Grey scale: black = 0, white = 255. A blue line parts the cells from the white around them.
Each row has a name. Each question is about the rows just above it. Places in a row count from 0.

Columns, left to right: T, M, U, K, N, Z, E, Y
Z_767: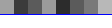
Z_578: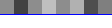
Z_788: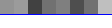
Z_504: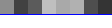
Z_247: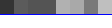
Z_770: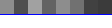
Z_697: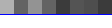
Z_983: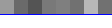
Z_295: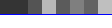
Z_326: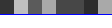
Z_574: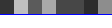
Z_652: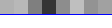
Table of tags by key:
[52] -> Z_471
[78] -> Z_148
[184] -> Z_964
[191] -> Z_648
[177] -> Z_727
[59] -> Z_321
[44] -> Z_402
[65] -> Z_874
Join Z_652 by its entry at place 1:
Z_964
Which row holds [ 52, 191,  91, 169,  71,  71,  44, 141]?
Z_574
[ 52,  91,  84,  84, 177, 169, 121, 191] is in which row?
Z_247
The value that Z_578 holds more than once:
[141]
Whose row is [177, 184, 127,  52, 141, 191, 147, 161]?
Z_652

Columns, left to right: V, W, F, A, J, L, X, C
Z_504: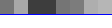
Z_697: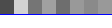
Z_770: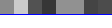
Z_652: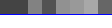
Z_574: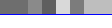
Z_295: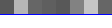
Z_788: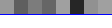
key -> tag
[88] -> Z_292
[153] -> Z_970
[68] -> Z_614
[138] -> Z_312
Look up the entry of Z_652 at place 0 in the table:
Z_614
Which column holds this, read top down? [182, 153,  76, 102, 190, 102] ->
C
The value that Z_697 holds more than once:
[153]
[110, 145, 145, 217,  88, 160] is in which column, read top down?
J

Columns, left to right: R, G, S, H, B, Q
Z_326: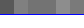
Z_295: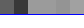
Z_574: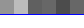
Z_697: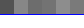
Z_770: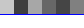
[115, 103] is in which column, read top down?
H
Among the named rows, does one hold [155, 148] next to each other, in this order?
yes
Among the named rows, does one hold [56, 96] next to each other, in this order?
no

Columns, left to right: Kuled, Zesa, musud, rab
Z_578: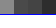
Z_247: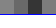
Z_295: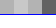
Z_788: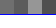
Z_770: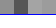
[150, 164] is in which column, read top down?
musud
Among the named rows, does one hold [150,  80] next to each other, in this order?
yes
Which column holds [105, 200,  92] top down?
Zesa
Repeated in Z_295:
[179]
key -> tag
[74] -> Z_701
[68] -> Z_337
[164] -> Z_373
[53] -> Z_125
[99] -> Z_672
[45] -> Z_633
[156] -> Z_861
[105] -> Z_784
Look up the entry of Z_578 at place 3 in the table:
Z_633
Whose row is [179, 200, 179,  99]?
Z_295
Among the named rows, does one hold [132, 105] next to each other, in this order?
yes

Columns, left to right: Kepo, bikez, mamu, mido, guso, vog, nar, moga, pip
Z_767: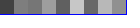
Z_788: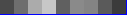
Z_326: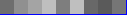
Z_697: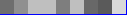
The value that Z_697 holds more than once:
[191]
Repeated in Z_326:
[191]

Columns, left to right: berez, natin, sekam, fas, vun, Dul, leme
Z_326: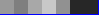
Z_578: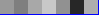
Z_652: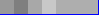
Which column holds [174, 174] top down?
leme
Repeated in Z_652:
[174]
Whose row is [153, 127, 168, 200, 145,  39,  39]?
Z_326

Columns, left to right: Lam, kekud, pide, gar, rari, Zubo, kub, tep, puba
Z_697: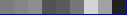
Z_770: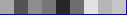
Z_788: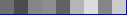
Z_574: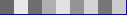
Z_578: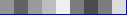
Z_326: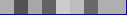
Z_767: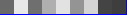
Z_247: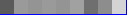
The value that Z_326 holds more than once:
[175]
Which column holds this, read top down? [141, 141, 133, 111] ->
pide
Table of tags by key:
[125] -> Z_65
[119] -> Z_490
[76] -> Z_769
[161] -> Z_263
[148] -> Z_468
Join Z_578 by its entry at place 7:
Z_65

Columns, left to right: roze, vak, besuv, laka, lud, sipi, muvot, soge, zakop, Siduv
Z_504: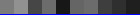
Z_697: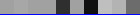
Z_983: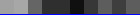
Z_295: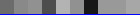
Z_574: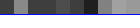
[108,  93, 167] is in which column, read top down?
Siduv
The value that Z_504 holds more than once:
[108]
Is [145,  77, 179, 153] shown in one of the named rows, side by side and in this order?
no
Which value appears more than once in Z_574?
[62]
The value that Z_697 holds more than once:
[161]

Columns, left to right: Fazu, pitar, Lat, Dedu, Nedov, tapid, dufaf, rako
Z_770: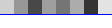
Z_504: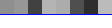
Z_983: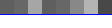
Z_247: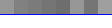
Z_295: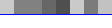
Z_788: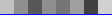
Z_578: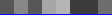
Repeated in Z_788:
[143]
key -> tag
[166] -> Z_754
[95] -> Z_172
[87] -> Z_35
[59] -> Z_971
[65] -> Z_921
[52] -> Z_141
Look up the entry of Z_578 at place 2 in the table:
Z_35

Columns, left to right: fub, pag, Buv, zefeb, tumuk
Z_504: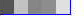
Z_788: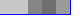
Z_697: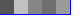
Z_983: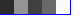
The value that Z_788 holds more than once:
[200]
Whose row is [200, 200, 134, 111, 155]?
Z_788

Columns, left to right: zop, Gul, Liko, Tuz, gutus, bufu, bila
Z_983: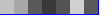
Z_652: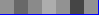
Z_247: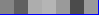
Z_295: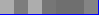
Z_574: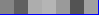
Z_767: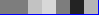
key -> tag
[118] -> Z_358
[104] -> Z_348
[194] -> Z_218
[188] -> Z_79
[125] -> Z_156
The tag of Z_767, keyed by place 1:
Z_156
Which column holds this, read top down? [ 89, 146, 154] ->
bila
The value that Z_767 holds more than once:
[125]
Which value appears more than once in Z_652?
[146]

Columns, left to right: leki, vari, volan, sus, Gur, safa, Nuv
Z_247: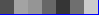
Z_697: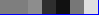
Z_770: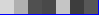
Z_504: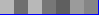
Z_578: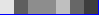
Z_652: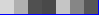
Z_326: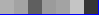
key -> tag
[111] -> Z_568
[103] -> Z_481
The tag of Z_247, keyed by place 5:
Z_568
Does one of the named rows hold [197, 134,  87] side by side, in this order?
yes
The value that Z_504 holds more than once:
[184]

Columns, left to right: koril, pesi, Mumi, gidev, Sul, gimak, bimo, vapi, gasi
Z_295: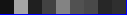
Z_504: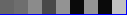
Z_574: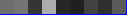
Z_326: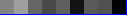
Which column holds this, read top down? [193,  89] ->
gasi
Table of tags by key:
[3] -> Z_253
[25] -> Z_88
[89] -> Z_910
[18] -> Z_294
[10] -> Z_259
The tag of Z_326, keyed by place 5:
Z_294

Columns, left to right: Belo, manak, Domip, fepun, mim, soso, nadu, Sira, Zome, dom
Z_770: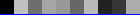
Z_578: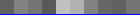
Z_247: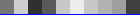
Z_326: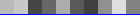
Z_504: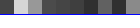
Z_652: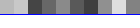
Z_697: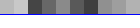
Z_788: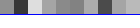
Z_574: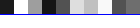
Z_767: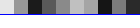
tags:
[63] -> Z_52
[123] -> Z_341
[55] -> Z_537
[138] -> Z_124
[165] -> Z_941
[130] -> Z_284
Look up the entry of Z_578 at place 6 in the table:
Z_284
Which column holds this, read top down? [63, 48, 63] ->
nadu
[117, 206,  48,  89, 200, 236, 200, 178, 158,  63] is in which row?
Z_247
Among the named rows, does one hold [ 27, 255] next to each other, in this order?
yes
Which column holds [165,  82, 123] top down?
Zome
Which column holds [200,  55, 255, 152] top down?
manak
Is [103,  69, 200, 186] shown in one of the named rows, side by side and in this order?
no

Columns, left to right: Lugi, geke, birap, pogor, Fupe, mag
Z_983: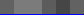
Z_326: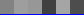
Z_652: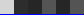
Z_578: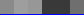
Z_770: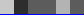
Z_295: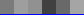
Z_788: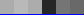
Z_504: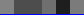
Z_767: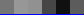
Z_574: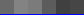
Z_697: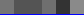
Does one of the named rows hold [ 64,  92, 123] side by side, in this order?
no
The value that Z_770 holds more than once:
[92]
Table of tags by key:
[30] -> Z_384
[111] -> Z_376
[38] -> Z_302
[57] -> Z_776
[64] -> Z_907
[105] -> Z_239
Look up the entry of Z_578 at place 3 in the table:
Z_776

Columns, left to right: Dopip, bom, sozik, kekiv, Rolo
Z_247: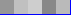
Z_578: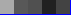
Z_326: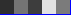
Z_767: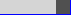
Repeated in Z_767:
[213]
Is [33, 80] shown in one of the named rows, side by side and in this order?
no

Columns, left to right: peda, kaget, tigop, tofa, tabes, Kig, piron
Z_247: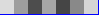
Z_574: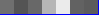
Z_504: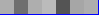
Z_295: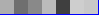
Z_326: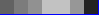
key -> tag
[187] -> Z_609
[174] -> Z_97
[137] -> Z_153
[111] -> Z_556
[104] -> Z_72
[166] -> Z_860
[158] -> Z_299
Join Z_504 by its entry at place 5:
Z_860
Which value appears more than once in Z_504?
[174]
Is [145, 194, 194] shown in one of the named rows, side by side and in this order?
yes
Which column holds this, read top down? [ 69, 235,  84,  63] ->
tabes
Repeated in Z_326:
[194]
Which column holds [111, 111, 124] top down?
kaget
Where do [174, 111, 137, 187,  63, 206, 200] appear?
Z_295

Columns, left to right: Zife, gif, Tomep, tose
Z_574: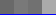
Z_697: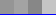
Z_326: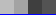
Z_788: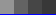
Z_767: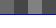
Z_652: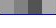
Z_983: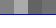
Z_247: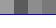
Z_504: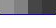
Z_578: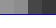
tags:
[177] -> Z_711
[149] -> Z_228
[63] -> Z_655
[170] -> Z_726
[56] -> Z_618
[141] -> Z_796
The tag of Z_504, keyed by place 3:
Z_618
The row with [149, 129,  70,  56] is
Z_504
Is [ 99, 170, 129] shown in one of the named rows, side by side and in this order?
no
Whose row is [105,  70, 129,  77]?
Z_767

